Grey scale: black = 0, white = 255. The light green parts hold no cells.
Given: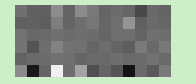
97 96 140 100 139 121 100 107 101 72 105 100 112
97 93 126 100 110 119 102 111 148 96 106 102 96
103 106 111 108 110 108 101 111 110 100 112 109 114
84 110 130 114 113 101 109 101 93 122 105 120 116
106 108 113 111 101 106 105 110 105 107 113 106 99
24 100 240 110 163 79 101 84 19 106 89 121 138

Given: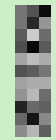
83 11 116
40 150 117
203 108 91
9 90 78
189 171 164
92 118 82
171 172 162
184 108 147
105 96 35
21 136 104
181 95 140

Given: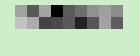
88 164 0 91 110 145 159 140 162
172 66 73 89 35 85 162 93 194

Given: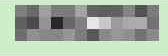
105 160 124 122 163 99 94 98 131 82 122 126
74 148 39 103 128 230 200 155 170 173 114 96
143 135 134 150 124 87 137 151 143 114 138 111

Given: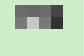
103 108 70 108
199 121 50 121

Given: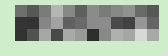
88 123 181 136 95 139 122 135 145 105 87 110
51 134 162 96 106 139 140 74 66 150 100 53
82 167 73 169 153 45 137 175 166 216 168 51
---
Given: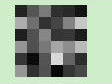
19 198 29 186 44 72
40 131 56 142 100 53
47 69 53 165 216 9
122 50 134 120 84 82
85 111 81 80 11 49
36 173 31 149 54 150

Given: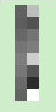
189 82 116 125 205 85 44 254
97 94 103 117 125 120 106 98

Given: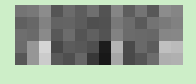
133 129 135 187 176
140 122 134 192 174
88 115 103 92 108
116 90 105 105 85
93 108 107 74 73
133 121 130 180 166
83 81 83 28 24
111 79 96 79 56
93 92 84 88 102
107 100 108 92 79
85 99 88 72 89
140 130 138 213 203
120 103 106 150 150
116 96 110 108 87

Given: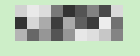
217 113 132
73 237 199
130 58 222
84 95 231
50 170 150
121 61 84
220 171 150
233 214 103
209 51 180

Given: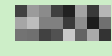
182 112 51
57 28 170
163 141 99
33 58 201
63 128 81
139 128 65
155 189 112
65 166 115

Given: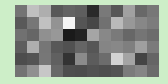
119 124 108 123 101 107
104 135 117 159 68 133
161 152 103 127 164 123
87 186 122 136 211 83
121 113 136 133 108 78
42 71 165 86 92 82
94 85 34 101 139 76
99 245 26 81 51 78
88 147 152 88 96 104
174 193 144 118 119 199
192 119 102 174 83 144
116 89 113 94 77 115

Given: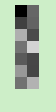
102 99 74 211 71 70 178
0 64 175 115 90 152 113
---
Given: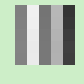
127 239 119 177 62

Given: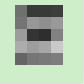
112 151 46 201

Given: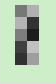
120 51

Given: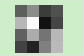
94 250 116 186

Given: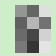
149 182 210

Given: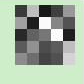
58 29 119 92 212

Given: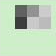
97 201

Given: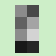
139 164

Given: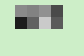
138 97
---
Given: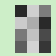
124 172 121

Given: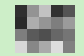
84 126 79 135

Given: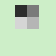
122 213

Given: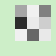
128 234 240

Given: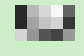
101 212 84

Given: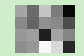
9 137 31 151

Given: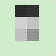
51 209

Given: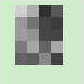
87 68 147 123

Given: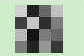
191 45 18 121
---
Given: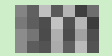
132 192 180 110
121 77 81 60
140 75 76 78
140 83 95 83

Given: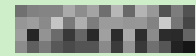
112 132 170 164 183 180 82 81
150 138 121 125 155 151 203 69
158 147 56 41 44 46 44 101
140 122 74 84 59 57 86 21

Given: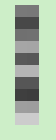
121
72
112
166
89
181
86
63
158
204

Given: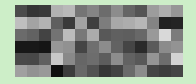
75 57 185 133 140 84 174
191 179 58 63 168 183 33
107 67 188 171 96 104 217
24 21 145 111 98 42 139
73 96 137 109 141 88 109
160 153 60 82 66 140 61

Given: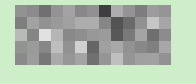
146 112 163 145 173 125 149
126 146 160 173 83 145 166
185 225 137 152 88 164 140
147 135 146 102 168 136 167
138 119 150 112 191 160 146

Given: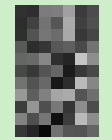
49 123 160 76
45 115 171 80
47 118 169 69
89 54 95 115
102 135 37 142
72 84 27 72
114 104 45 134
152 128 170 111
60 79 53 76
130 118 61 141
55 9 85 101

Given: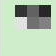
51 39
226 129
